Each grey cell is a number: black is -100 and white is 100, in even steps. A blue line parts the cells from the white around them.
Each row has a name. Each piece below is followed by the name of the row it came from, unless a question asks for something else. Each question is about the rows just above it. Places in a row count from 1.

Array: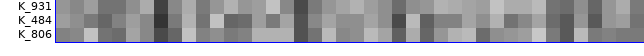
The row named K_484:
[ 24  12  -4 -20   2  24   7 -59  -4  40 -10  52 -20 -15  24  -4  29 -36
   7  29  12  12  29  12 -42  46 -25   2   2  29  12  40 -10   7  29 -15
 -30  18 -30  18  24 -10]
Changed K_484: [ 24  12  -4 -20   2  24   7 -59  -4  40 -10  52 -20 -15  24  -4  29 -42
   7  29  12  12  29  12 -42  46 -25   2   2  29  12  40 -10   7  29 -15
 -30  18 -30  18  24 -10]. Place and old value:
18, [-36]

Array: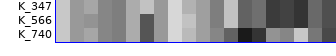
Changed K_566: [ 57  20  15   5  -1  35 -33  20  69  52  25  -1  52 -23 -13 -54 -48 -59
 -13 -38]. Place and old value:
19, [-18]
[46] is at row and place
K_740, 10

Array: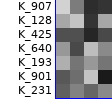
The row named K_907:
[ 65  -3 -65 -59]
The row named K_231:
[-25   2 -20   8]
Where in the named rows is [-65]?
K_907, 3

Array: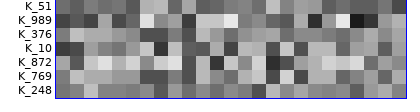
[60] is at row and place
K_872, 8
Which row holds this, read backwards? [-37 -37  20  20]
K_769
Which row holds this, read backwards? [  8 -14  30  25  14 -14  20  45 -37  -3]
K_376
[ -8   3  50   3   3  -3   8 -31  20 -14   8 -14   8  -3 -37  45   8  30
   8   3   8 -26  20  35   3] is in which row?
K_248
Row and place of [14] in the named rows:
K_376, 14
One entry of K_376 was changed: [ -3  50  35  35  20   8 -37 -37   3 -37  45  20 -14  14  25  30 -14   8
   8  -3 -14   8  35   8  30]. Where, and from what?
9, [-3]

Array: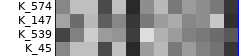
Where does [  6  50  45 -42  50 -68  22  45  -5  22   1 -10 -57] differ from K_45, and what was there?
3, [50]
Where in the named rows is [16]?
K_539, 5
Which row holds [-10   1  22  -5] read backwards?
K_45
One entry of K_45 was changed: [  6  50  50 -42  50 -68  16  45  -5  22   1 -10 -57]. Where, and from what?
7, [22]
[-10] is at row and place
K_45, 12
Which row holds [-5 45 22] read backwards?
K_45

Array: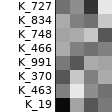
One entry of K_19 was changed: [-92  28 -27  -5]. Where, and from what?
3, [-32]
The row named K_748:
[ 28  34  56 -32]

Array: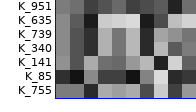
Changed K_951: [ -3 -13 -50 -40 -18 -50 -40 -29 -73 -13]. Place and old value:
4, [-35]
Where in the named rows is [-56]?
K_85, 10
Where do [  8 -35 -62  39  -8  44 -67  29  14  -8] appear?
K_739

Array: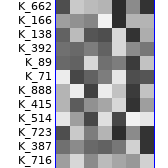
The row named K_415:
[ 41 -28  14  30  69 -60  24]
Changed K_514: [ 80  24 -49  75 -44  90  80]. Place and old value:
3, [-44]
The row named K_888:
[ 41  85 -49  85  52 -54  52]
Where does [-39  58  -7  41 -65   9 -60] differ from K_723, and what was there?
3, [-2]
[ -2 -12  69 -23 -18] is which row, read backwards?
K_89
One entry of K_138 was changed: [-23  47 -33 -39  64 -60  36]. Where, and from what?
5, [69]
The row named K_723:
[-39  58  -2  41 -65   9 -60]

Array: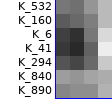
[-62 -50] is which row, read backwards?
K_6
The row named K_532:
[ -7 -12  17  46]

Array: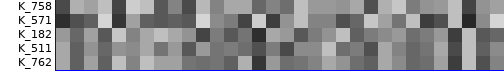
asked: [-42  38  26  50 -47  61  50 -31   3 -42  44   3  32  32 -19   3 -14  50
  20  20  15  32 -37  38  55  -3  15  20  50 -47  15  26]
K_758
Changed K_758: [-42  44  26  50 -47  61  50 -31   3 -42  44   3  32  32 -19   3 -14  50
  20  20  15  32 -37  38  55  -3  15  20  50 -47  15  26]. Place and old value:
2, [38]
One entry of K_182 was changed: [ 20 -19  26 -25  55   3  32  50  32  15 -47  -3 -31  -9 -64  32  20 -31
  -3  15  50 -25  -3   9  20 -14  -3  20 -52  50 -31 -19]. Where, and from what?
4, [-31]
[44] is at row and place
K_758, 11
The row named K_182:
[ 20 -19  26 -31  55   3  32  50  32  15 -47  -3 -31  -9 -64  32  20 -31
  -3  15  50 -25  -3   9  20 -14  -3  20 -52  50 -31 -19]

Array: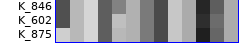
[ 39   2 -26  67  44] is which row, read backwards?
K_846
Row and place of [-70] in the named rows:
K_846, 11
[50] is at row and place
K_602, 5
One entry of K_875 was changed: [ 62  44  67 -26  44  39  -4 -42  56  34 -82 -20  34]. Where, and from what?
11, [-76]
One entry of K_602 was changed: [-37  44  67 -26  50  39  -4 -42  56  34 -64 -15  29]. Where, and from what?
13, [34]
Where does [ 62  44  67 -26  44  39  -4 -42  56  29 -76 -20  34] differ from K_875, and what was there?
10, [34]
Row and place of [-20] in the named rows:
K_875, 12

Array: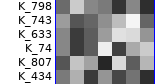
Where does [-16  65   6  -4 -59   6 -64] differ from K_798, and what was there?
2, [59]
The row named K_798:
[-16  59   6  -4 -59   6 -64]

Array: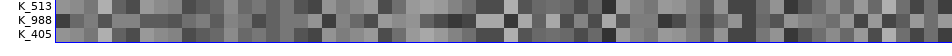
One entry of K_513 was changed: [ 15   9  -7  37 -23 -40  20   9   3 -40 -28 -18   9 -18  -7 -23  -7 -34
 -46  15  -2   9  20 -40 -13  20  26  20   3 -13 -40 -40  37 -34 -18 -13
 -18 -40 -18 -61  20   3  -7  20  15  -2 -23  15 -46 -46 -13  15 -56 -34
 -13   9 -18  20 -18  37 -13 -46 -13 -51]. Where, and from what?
47, [-28]
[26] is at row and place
K_513, 27

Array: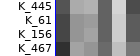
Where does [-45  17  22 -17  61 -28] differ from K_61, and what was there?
4, [-23]
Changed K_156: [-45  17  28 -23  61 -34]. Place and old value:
6, [-28]
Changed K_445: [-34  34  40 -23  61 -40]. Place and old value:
5, [66]
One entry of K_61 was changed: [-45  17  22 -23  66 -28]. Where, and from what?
5, [61]
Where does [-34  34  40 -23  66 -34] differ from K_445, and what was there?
6, [-40]
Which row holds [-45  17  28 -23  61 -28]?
K_156
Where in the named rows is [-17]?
K_467, 4

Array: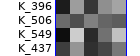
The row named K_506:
[-16 -39   0 -21 -27]
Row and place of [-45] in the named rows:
K_437, 4

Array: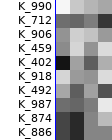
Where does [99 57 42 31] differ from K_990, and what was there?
1, [93]
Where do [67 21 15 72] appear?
K_918
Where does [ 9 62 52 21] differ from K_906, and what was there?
1, [15]
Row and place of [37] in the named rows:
K_402, 4
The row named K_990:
[93 57 42 31]
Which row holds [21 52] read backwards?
K_906

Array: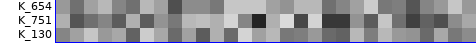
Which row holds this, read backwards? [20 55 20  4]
K_654
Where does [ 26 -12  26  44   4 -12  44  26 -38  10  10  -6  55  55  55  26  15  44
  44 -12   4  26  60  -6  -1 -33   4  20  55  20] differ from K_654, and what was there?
1, [20]
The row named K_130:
[  4  26  55  20  32 -23  60  32 -17  26 -28  38 -17  66  26  44  -6  -1
  20 -17 -23  44  -1  44  20  15 -17  32  -6  10]
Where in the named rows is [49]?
K_751, 11

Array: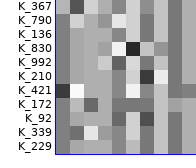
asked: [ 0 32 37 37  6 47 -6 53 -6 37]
K_229
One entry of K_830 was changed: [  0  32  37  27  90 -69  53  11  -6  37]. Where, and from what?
8, [17]
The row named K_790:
[ 0 64 37 17 80 64 -6 53 -6 37]
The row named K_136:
[ 0 32 37 37  6 64 -6 53 -6 37]
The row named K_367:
[ 42 -33  64  37   6  64  11  53  -6  37]

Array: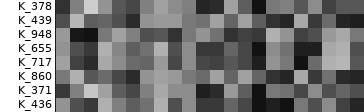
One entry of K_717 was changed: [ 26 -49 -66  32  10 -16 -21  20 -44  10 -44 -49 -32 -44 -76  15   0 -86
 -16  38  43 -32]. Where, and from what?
17, [-6]
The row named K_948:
[ 20 -81 -86  -6  26   0 -38 -32 -61  -6  15 -11 -61 -49 -55  38  15 -49
 -38  20  32  -6]
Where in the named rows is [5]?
K_655, 5
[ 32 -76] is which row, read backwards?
K_655
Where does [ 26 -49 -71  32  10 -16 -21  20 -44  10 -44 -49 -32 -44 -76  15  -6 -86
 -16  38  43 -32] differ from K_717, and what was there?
3, [-66]
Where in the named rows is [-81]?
K_948, 2

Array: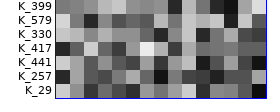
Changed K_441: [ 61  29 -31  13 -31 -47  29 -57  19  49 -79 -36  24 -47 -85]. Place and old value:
7, [24]
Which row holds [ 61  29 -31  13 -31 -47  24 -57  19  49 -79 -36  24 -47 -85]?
K_441
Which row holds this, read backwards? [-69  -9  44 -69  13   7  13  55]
K_399
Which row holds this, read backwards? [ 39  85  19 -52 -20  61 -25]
K_417
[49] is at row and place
K_441, 10

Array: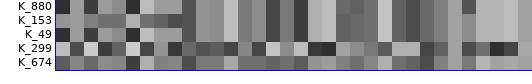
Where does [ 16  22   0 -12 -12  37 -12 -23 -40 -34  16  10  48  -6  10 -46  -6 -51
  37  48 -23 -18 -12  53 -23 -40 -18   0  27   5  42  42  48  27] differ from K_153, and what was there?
30, [10]
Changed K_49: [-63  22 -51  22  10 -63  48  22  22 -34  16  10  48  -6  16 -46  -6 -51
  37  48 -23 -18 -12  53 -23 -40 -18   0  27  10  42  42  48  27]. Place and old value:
15, [10]
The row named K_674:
[-28   5 -18  10   5 -51  37   0   5 -40  -6  -6  32 -12 -12 -23 -12 -28
  16  22   0 -12   5  37 -12 -23 -40   0  27  -6  42  27  32  27]
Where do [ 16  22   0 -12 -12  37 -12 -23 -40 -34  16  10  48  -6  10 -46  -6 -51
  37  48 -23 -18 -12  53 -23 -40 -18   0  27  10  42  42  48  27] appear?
K_153
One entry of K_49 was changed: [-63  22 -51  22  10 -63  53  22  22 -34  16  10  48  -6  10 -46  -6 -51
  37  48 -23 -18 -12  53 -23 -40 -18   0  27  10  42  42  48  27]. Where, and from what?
7, [48]
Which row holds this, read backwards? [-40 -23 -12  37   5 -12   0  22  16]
K_674

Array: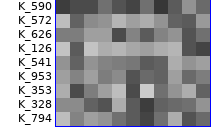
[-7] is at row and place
K_541, 6
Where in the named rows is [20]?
K_572, 11
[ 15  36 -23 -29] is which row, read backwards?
K_541
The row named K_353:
[ 36 -41  -2  25  48 -41  59 -12  15  36 -23]
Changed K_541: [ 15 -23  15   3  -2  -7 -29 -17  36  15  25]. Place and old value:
8, [-23]
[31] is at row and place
K_126, 6
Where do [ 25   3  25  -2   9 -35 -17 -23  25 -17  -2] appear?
K_953

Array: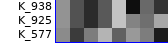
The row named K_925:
[ 15 -36 -66 -30  53   3 -13  31]
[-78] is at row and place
K_577, 8
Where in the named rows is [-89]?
K_938, 6
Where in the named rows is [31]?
K_925, 8
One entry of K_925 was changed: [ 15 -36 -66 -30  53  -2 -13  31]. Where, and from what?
6, [3]
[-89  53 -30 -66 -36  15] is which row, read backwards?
K_938

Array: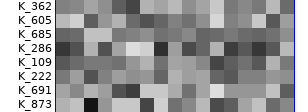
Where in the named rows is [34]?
K_691, 9
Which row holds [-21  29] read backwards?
K_222
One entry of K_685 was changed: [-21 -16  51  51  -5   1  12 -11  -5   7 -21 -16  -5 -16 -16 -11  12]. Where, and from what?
15, [-21]

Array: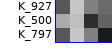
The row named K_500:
[ 33  50 -64 -22]
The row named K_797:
[-32  55   0 -80]

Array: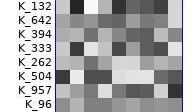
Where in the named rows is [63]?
K_957, 8
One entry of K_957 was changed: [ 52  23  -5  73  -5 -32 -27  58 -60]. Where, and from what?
8, [63]
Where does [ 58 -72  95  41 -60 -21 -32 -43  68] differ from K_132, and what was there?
8, [-49]
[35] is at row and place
K_394, 1
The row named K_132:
[ 58 -72  95  41 -60 -21 -32 -49  68]

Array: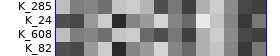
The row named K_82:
[-38 -44  21  60 -68   4  21  66   4 -17  37  54   4 -56  -6]

